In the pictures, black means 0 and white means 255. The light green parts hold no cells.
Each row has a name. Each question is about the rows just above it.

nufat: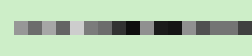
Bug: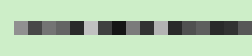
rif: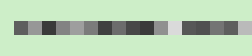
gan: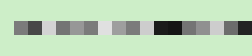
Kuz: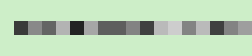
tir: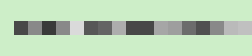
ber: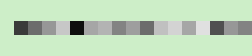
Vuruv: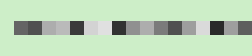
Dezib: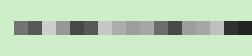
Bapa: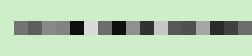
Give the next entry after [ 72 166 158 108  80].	[137]
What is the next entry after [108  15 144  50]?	[199]
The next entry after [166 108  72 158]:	[166]
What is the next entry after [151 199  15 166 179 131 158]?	[108]
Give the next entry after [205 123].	[108]
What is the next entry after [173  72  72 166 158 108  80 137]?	[186]

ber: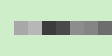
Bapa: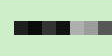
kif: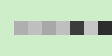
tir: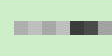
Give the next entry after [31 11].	[52]
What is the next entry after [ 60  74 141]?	[133]
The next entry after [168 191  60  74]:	[162]

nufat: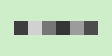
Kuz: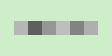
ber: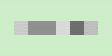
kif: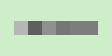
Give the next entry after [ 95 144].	[118]
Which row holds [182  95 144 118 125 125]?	kif
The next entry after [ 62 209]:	[118]
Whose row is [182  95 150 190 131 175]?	Kuz
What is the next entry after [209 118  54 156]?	[76]
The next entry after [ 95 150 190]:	[131]

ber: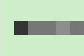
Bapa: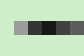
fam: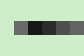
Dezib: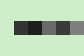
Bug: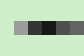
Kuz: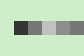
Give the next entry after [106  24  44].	[79]
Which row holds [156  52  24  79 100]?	Bug
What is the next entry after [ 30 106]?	[59]
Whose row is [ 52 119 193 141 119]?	Kuz
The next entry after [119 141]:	[119]

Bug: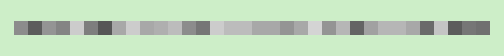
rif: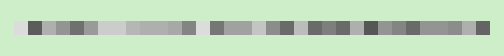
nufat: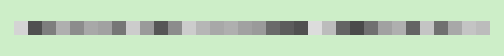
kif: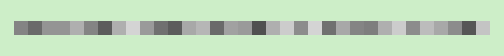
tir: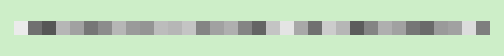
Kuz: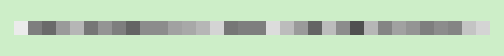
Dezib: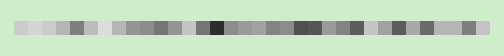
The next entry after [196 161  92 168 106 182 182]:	[126]
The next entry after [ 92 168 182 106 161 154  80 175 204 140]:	[212]
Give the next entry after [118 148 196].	[118]
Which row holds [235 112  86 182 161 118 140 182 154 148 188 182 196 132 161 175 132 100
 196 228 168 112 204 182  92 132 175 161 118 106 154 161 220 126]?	tir
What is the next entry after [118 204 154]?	[86]
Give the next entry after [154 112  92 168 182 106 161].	[154]

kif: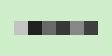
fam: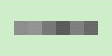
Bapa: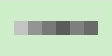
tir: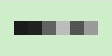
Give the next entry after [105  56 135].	[63]
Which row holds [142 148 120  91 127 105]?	fam
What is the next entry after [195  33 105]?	[56]
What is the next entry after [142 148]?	[120]
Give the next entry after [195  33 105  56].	[135]
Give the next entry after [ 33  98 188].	[84]

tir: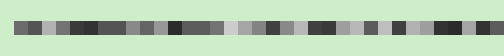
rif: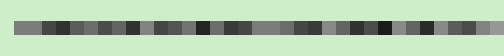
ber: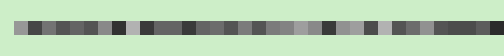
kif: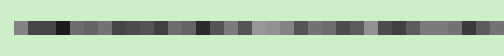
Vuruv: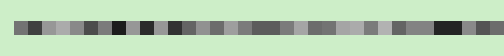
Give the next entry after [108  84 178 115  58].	[50]
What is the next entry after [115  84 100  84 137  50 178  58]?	[100]
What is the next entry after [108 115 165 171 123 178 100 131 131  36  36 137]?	[84]
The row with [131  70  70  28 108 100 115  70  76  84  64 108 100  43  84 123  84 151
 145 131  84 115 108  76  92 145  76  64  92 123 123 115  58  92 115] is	kif

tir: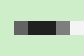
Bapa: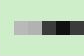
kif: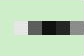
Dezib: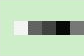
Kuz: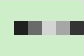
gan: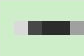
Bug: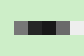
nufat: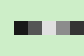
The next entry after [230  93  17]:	[38]
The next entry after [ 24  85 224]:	[140]
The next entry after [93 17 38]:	[140]
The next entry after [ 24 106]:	[238]

